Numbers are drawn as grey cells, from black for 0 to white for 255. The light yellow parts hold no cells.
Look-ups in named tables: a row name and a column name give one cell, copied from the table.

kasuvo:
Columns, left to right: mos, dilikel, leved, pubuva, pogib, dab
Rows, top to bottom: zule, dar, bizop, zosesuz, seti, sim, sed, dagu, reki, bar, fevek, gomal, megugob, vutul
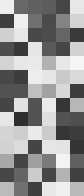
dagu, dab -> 183
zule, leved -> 96
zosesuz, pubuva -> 90
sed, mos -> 82
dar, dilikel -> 239
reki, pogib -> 83
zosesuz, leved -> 230
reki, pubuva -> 222
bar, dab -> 61
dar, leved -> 112
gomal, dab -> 96

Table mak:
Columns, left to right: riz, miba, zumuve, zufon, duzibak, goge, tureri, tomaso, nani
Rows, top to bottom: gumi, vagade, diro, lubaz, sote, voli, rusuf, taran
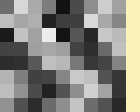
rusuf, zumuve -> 75
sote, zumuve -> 89
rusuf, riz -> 189
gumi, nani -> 161
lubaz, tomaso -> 106
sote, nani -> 131
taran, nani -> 41
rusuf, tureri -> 208
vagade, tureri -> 217
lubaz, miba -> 69
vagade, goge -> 63
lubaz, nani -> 192
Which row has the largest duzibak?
sote

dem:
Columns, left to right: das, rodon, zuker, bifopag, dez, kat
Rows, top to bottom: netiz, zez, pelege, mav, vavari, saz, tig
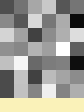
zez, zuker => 217
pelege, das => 212
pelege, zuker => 65
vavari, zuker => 105
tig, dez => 131
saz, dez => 164
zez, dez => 172
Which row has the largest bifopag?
tig

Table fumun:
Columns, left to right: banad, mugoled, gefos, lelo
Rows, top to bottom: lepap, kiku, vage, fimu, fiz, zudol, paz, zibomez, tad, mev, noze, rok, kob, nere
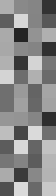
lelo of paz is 165
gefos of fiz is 212
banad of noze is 92
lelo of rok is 182
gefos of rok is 92
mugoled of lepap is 137
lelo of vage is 176
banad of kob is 171
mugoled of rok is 132
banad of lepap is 175
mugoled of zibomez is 161
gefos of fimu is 132
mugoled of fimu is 137

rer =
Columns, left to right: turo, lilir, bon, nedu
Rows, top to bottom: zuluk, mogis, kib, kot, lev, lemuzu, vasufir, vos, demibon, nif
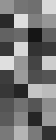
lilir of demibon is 135
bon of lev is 68
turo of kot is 55
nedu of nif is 49
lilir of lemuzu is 155
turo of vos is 84
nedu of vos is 141
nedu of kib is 97
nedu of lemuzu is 85
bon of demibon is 37

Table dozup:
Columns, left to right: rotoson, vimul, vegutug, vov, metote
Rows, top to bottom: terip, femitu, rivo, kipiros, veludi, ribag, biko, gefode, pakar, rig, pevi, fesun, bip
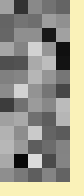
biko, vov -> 117
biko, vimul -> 210
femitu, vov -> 157
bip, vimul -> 121
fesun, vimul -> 8
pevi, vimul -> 154
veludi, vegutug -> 170
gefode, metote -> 187
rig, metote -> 91
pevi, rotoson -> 183
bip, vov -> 132
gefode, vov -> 136
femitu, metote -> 144
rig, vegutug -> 202
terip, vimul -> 50

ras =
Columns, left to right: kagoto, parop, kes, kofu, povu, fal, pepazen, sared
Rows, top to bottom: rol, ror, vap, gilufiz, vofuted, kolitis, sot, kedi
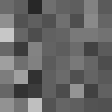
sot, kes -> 60
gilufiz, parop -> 59
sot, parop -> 50
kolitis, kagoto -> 125
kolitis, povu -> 107
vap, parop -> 102
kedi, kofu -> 83
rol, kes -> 39
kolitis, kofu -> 96
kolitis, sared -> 89
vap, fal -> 121
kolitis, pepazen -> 100
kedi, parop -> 117
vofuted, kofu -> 91
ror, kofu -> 81
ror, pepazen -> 138
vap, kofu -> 97
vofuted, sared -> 77
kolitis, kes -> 49
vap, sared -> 114

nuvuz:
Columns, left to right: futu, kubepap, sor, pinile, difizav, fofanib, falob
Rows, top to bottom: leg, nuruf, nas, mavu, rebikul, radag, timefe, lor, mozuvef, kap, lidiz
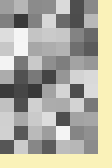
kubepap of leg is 182
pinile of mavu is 173
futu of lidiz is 86
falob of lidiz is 139
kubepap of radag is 81
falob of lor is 120
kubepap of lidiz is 203
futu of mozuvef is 208
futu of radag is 172
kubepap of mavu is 246
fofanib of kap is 133
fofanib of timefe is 77
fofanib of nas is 131
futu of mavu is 199
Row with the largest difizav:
kap

